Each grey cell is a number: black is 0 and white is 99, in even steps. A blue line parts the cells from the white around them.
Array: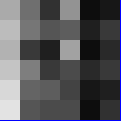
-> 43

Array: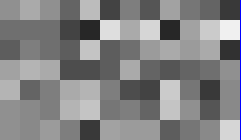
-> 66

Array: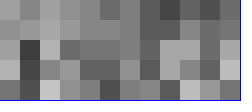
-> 52

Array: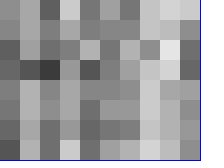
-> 65

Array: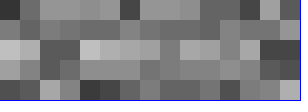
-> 42
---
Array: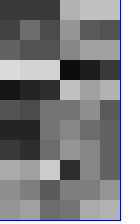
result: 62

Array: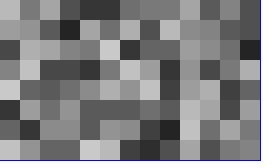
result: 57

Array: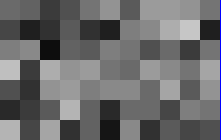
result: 27

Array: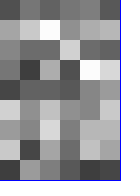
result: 60

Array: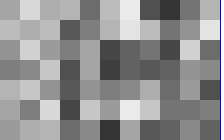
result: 67

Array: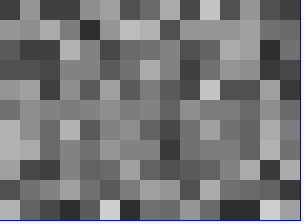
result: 38

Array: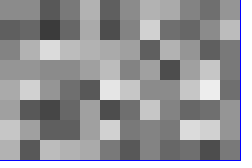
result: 34

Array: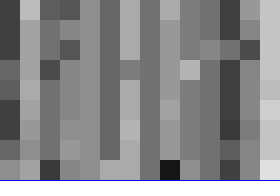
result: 63

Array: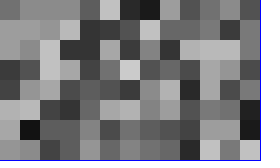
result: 54
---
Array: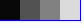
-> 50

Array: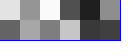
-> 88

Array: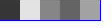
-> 63

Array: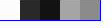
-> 64

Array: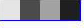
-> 63

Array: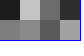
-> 63

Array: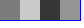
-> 58

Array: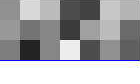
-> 84

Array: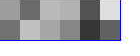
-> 75

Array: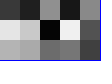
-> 89
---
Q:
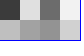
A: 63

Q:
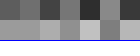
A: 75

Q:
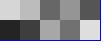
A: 65

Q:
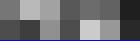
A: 79

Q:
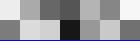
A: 59

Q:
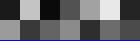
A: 18
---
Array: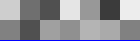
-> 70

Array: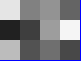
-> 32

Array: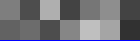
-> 74

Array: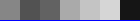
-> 76

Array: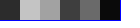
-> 24

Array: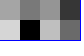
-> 0

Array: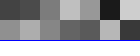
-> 35
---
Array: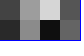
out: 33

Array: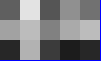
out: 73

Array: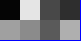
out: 18

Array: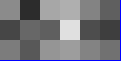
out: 24

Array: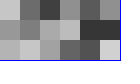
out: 21

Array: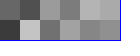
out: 66
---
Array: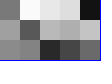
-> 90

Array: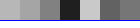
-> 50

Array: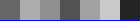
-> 56

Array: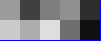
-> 49

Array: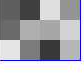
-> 86

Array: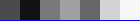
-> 47
